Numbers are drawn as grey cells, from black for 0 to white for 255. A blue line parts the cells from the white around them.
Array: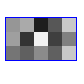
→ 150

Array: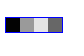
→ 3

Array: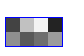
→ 67

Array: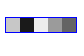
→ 199

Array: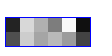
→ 35

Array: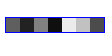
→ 95

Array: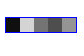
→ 16

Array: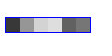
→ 56
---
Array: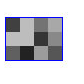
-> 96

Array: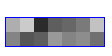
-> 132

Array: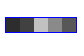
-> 45

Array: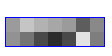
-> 146

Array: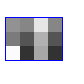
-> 251

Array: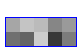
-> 112

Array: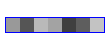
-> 153

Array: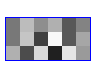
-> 176
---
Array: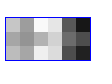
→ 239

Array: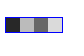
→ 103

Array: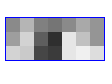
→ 70

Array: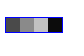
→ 193

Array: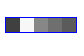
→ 135

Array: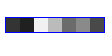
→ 241

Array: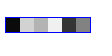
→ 179

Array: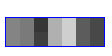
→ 63
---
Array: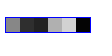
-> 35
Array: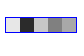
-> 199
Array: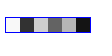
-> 206
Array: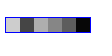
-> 174
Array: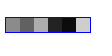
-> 173
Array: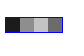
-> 195
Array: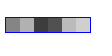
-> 61
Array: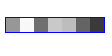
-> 111
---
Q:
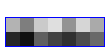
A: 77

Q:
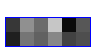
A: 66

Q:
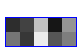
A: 86

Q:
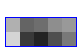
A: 79

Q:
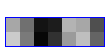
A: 191

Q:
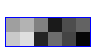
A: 68

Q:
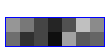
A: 90
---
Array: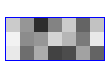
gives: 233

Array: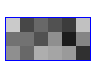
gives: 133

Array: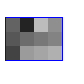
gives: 131

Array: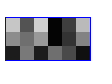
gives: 131

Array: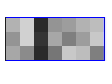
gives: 200

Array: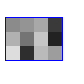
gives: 34
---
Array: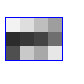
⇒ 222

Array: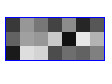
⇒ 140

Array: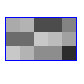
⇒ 76

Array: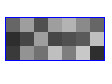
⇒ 179

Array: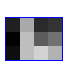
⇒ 169

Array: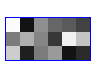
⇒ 102
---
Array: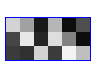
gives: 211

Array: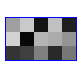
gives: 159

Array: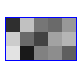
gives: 47

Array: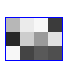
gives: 183

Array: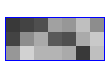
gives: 57

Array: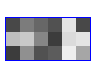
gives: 72

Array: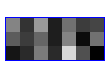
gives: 132
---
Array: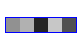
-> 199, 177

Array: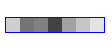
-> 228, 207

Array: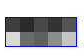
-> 217, 197

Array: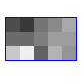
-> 240, 200

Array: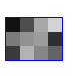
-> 211, 179

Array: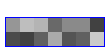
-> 202, 190
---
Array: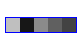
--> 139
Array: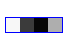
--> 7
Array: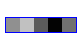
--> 91
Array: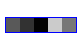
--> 3
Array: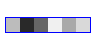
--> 102
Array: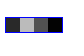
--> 82
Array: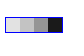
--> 149
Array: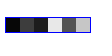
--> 29
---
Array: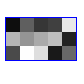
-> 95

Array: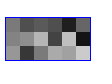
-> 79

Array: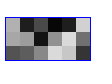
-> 30

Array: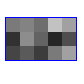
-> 131

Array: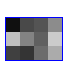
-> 73

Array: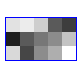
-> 236

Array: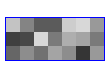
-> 132

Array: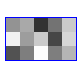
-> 169
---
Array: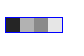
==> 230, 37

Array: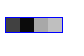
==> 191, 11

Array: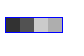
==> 203, 50

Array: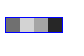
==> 211, 39

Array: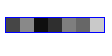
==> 201, 15

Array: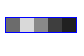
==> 217, 33

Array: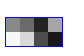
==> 248, 23

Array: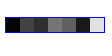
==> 225, 4

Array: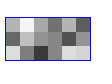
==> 244, 58

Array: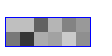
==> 203, 54
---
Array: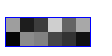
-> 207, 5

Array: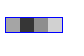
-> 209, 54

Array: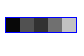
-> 194, 8

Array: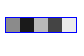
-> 234, 26

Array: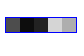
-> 213, 13

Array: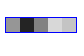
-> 216, 36

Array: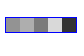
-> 217, 52

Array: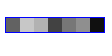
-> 199, 16

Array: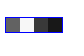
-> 247, 24
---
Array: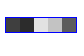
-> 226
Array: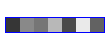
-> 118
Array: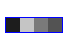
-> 122
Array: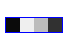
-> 188
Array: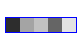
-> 193
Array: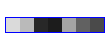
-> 40
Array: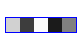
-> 251
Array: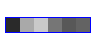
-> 201
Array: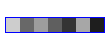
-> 157
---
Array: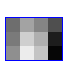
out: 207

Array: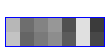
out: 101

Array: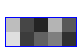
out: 60

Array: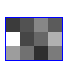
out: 70

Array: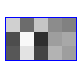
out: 248

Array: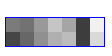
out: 103
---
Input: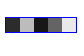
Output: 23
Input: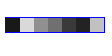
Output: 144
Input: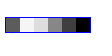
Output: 221
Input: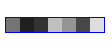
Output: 51
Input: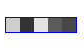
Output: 227
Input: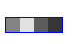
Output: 92
